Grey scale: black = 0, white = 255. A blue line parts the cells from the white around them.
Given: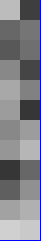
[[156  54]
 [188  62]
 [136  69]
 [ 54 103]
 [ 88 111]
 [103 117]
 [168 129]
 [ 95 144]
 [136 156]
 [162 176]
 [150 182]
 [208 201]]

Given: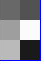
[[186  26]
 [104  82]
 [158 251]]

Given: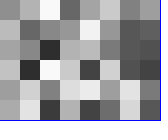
[[194  46 249 202  67 209  81  67]
 [187 103 136 151 242 151  87  95]
 [164 136  46 179 187 122  87  81]
 [143 179 249 103 164 202 129 158]
 [158 209 129 221 235 158 227 122]
 [171 227  59 179  67 109 215  87]]

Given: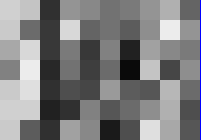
[[202  92  48 161 136  26  78 223 168  86]
 [202 107  56 216 100 114  92 142 236 148]
 [208 196  48 148 136 114 122 148 176 100]
 [208 208  33  48 129  86 107 142 176  78]
 [168 216  56 122  56 129  33 161 136 122]
 [202 223  48  78  70 154  92  86 183 107]
 [129 236  40 114  62 107  10 196  70 142]]

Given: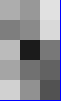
[[187  27 120]
 [165 113  98]
 [126 138 217]
 [209 145  82]
 [173 152 225]]

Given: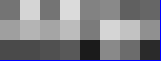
[[ 74  74  80  88  27 137 108  42]
 [159 180 165 188 123 213 194 144]
 [116 213 116 219 130 137  96 102]]
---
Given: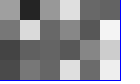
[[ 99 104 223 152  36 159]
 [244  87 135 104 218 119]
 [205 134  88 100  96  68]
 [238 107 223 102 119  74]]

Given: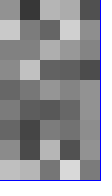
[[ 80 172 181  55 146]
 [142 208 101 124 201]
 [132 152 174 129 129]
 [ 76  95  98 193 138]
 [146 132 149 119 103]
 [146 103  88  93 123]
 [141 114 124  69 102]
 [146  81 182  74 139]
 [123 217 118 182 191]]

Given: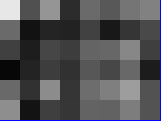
[[129 117  88 106  44 149  80 231]
 [ 73  53  24  65  34  36  18 106]
 [ 63 135 103 100  61  70  29  64]
 [ 28 104  71  87  49  61  35   7]
 [ 82 157 127 109  53 140  49 105]
 [ 83 125  98  99  54  63  19 142]]

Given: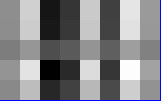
[[154 229  64 202  53  21 208 142]
 [152 225  66 199  56  24 204 141]
 [129 158  95 148  90  78 150 125]
 [162 253  54 220  41   1 227 148]
 [146 206  74 184  65  39 189 137]]

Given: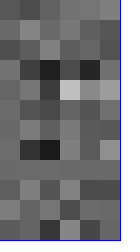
[[127 117 114  98  77  87]
 [ 86  95 119 106 132 106]
 [ 82 102  93 128  93  79]
 [112  38  75  32  63 114]
 [156 137 191  60 118 101]
 [112  85 100  74  84 107]
 [ 88  90 121  95 123 104]
 [143  91 127  26  51 108]
 [105 105 105 107 107 106]
 [ 76  75 129  85 127  94]
 [105 107  77 117 100 125]
 [102  71 134  54 100  92]]

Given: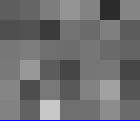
[[133  43 131 148 125 101  94]
 [ 92 127 107 114  59  81  78]
 [100 106 118 109 111 125 119]
 [ 70 119 117  70  92 152 121]
 [ 85 161 130  89 120  77 133]
 [107 140 112 111 200  98 130]]

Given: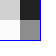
[[ 33 209]
 [141 251]]
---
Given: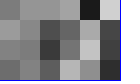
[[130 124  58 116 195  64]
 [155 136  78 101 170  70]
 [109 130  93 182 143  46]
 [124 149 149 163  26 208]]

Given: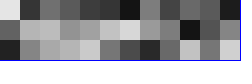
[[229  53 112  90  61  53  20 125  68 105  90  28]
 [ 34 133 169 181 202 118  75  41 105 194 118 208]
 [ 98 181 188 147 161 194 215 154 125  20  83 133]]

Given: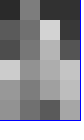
[[ 42 125  49  49]
 [146 112  90 166]
 [152 125 160 189]
 [204 146 173 196]
 [ 77 119 181  84]
 [ 90 112 211  56]]

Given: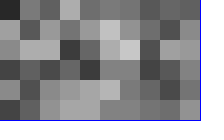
[[ 68  96  74 102  60 130 130  68  88 130]
 [ 40 122  96 173 110 122 116  88 102  96]
 [138  80 138 153 166 181 122 102  74 116]
 [ 68  96 146 166 166 130 130 116 110 146]
 [160  88 153 116 153 193 146 110  80 138]
 [138 173 173  60 102 173 199  80 160 153]]

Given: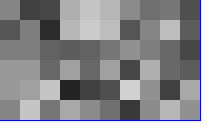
[[ 85 126  43 183 203 189  85 133 189  92]
 [133  64  71 175 197 183 139 111 118  79]
 [126 126  98  92  98 118 145 126 104  71]
 [153 153 104 160 104 160  71 175 104  92]
 [133 197 118 168 139 111  57 139 183 145]
 [153 160 197  36  64  79 210 145  64 168]]

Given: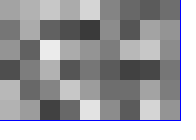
[[178 156  65 104 227 140  91 213 148]
 [118 171  97  78  58 140  85 163 148]
 [184 104 132 199 156 110 110 163 125]
 [ 78 125 178  85 118  91  65  71 118]
 [163 178 199 171 213 132 104  91 110]
 [148  97 235 171 148 125 184 199 140]]

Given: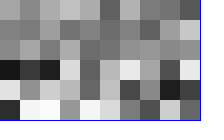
[[ 22  57  30 218  96 185 233 165  80 233]
 [137 165 123 172 108 115 145 151 137 145]
 [129 123 158 115 129 108 129  96 158 199]
 [165 137 172 192 172  96 178 123 115  88]
 [226 145 206 185 102 192  72 137  30  65]
 [ 45 245 251 151 245 218 123  80 206 102]]

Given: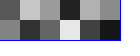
[[131  50 101 231  65  22]
 [ 87 198 155  34 177 139]]

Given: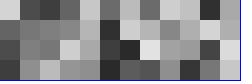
[[212  76  62 100 199 107 187 107 206 193  48 169]
 [ 76 127 119 206 169  62  42 226 162 155  68 219]
 [100 119 127 135 181  48 206 181 135 175 212 175]
 [ 62 143 187 149 143  42  92  84 143  54 119 199]]
